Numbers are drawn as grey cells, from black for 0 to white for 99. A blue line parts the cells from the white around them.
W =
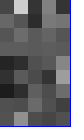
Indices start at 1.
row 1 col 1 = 27
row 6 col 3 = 29
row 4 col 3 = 35
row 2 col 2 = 33
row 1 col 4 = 50
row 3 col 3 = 35
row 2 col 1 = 40
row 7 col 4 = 30
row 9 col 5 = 31
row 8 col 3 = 41
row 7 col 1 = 11
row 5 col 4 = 34
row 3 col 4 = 39

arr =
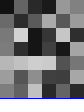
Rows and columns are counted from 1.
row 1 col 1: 7
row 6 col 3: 55
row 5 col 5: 32
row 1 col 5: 59
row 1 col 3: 16
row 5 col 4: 79
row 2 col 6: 60
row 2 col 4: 66
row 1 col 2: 39
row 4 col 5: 9
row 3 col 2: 82

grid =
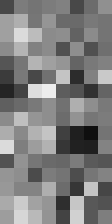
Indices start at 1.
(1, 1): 28
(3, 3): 73
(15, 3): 63
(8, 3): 47
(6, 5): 76
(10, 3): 69
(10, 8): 45
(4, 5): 31
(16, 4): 57
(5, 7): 47
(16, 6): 81
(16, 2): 83
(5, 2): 46
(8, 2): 41
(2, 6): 41
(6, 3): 28
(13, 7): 46
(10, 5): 25
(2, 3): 46
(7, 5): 36
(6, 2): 47
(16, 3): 72
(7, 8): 39
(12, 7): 35
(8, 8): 47
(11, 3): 61
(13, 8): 51
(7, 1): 14
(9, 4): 55
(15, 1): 66
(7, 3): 86
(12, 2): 57
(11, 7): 12
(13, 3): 29
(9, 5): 42

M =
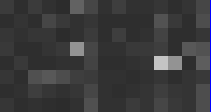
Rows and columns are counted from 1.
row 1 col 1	23
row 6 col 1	21
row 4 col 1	22
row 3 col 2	19
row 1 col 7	27
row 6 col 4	34
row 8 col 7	31
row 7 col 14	20
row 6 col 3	31
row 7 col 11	20
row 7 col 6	21
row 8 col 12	27
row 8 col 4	18
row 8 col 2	18
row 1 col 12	21
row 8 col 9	19
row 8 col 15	30
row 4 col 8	19
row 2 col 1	18
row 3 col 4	21
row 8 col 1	21
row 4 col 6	57
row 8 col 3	19
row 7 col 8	19
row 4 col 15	32
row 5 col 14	18
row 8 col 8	19
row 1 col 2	18
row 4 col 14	34
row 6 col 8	19
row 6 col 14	20
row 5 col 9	18
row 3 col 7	23
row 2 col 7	21
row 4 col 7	27

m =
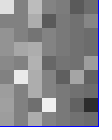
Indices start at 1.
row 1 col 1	87
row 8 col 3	43
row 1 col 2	50
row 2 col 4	35
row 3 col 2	50
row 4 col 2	65
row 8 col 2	50
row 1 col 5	48
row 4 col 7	42
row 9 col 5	47
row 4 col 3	67
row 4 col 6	44
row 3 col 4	51
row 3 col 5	47
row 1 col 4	51
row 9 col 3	67
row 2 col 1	50
